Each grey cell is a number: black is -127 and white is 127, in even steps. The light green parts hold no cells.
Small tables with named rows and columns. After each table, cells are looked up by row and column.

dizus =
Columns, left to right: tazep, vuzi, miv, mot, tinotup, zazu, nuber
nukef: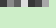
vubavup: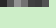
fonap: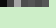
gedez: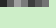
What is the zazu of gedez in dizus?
-37
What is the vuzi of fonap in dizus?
-58
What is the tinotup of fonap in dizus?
-42
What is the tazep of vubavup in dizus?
-87
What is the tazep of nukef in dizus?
-67
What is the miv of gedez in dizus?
32
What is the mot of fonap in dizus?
-50
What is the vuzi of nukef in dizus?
10
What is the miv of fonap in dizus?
38
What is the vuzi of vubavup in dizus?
-40
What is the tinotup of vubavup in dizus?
-63
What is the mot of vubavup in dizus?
-13
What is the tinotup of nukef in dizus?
-72
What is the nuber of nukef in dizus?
40
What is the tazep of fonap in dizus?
-117
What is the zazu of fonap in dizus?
-53

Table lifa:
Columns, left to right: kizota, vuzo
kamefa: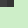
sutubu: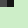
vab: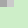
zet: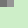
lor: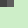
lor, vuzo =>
-32
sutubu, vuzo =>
-106
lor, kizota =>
-58
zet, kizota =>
-11
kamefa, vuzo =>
-75
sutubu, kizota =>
-52
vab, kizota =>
39

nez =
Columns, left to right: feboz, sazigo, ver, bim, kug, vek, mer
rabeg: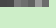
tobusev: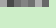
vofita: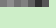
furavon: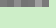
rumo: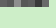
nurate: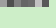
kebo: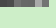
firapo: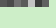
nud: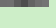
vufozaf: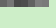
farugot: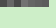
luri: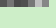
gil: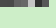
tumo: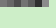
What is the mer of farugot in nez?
-35
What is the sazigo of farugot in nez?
-24
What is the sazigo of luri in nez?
-10
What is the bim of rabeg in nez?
-17
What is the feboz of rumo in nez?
-30
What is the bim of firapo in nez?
-37
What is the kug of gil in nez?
69
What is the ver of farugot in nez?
-54
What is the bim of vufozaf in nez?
-50

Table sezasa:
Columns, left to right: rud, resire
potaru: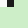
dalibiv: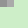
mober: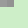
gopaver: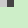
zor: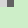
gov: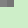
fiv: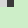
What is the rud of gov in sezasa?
1
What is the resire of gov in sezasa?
-10
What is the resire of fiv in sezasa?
-69
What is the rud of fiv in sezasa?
87
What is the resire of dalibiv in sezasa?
42
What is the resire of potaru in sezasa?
-101
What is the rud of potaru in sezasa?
121
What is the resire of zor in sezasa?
-29
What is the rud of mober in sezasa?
26
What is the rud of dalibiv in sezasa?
19

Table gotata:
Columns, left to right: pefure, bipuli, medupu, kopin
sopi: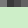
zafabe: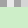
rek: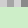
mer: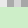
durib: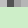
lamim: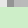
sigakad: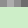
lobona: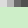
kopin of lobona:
-47
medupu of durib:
33
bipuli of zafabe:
105
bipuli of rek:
37
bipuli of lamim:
20
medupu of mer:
85
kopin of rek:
9
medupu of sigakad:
15
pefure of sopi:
-5
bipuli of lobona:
54
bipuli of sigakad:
45
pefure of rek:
79

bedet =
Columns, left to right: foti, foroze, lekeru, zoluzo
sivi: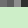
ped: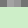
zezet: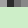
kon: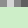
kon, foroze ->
85
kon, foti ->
14
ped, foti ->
-9
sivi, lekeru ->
14
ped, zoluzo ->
-12
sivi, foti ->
-16
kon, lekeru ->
6
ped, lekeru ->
23
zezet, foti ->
34
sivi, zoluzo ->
-80
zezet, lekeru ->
-17
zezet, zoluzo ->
8
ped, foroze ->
35
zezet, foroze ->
-83
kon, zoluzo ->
-32
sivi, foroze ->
-34

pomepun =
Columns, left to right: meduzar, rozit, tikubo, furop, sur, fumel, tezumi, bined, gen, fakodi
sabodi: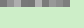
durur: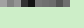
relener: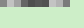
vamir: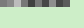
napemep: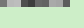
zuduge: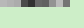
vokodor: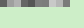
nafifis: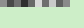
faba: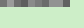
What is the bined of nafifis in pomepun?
73
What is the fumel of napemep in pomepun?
-24
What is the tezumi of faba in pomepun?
-20
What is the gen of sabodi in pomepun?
13
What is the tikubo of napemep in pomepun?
61
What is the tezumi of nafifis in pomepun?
-17
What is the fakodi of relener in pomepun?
-5

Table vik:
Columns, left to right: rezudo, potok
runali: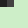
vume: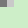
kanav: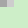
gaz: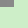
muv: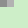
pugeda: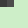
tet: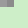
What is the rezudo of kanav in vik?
38
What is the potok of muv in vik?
50
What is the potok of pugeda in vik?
-51
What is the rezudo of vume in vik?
-7
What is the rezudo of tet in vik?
27
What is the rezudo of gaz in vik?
8

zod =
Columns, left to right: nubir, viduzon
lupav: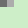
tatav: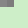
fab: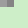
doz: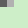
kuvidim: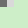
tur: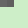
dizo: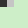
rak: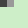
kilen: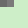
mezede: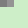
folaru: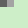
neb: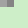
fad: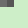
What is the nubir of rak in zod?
-61
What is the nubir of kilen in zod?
-21
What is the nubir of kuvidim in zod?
-18
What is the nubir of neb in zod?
34
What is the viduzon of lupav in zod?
44
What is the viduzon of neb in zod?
4
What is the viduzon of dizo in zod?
69
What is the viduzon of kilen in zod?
-5
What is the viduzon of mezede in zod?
20
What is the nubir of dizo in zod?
-78
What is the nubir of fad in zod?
-19
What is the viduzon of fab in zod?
4
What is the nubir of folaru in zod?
-31
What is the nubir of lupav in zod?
-18
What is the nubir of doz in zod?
-33
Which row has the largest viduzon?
kuvidim

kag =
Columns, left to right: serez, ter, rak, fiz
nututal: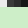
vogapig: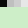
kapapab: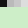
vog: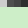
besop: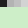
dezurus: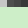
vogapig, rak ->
78
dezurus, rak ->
-58
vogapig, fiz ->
103
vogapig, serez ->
-119
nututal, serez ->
107
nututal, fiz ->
-104
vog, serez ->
77
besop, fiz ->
83

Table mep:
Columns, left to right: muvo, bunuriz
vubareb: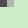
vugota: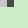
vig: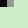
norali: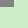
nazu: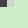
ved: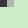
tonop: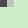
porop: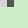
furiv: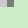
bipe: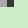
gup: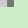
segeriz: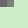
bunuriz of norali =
3
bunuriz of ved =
53
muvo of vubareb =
-50
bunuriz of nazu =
83
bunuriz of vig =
24
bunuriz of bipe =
-71
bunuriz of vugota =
-53
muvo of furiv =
73
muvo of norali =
5
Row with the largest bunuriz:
nazu

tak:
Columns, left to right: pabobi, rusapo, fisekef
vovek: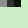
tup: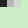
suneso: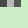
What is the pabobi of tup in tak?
-92
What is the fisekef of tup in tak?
87
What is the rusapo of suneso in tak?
57
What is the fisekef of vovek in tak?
-111
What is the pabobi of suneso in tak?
-52
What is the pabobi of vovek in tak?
14
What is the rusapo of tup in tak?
56
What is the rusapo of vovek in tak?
-77
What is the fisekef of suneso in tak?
-41
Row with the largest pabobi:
vovek

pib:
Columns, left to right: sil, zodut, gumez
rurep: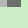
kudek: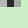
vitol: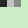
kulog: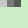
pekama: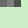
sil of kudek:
54
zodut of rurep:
-15
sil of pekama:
-21
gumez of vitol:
9
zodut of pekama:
-1
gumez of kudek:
40

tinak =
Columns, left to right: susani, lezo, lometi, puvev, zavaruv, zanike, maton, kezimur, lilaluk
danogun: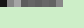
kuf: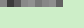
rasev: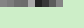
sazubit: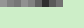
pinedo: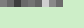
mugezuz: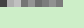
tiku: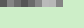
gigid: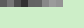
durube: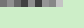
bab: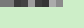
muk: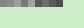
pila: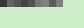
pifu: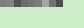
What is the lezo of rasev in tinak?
-3
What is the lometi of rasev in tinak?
-17
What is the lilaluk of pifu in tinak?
-50
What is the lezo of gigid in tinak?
-9
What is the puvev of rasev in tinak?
-19
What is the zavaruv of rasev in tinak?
41
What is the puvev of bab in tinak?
-60
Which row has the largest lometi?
mugezuz

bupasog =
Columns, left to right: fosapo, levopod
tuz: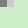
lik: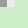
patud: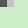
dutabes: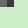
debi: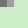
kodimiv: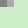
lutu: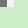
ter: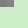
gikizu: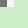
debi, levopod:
32
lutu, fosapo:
-13
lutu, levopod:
116
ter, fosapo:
-2
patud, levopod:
67
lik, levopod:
109
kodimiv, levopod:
42
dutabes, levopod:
-69
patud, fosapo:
-42
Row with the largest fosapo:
lik

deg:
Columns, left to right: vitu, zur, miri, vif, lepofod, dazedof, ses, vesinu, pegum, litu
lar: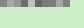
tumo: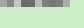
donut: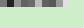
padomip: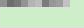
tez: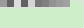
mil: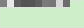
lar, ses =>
-6
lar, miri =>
22
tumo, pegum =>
-2
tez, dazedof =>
-8
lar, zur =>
39
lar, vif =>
-17
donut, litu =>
97
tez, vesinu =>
18
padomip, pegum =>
30
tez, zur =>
-28
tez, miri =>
93
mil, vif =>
-44

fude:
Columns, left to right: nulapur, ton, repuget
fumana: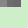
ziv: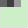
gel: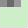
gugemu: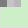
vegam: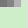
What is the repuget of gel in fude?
25
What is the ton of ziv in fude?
-65
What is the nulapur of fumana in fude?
6
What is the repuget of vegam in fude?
50
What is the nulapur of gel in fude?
14
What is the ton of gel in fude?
-21
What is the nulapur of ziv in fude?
-26
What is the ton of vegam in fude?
5
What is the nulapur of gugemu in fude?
-4
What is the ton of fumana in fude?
-18
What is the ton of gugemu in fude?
68
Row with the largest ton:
gugemu

